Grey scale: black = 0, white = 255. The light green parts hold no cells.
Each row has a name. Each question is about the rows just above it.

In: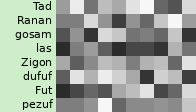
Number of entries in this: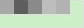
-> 5
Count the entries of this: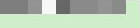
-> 9
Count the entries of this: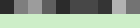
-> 10
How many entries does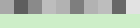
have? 10
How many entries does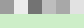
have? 6
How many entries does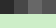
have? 4

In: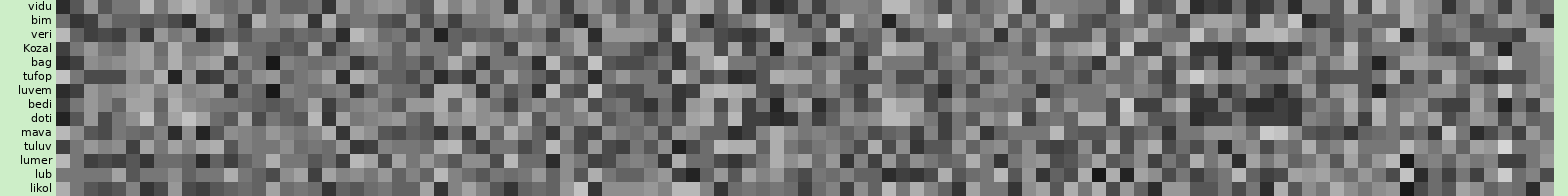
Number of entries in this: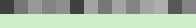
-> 14
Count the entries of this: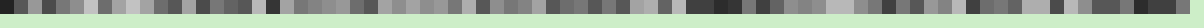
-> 85
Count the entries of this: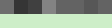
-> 8
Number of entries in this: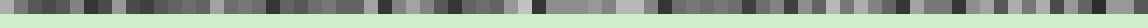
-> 82
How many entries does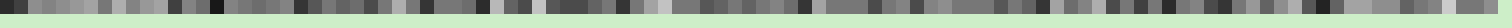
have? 107

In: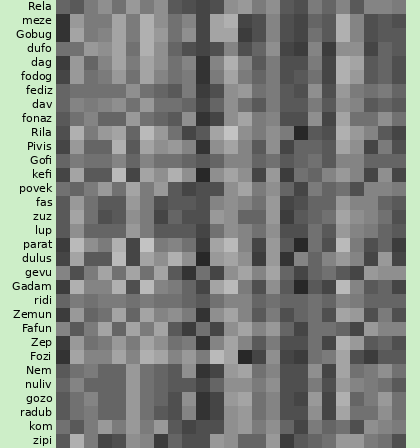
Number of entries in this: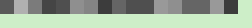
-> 17
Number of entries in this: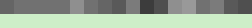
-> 18
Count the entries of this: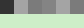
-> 6

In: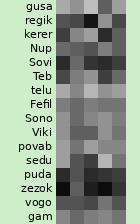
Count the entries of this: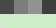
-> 4
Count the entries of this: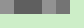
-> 5
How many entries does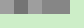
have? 5
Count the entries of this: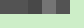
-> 5
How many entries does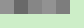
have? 5

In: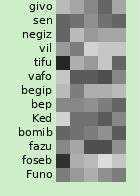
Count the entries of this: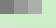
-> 3
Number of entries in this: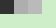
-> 3
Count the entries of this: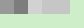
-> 5
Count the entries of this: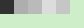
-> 5
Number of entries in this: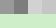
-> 4
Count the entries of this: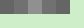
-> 5
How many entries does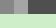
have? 4

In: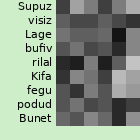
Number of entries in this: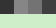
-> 4
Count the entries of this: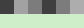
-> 6
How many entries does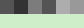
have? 6

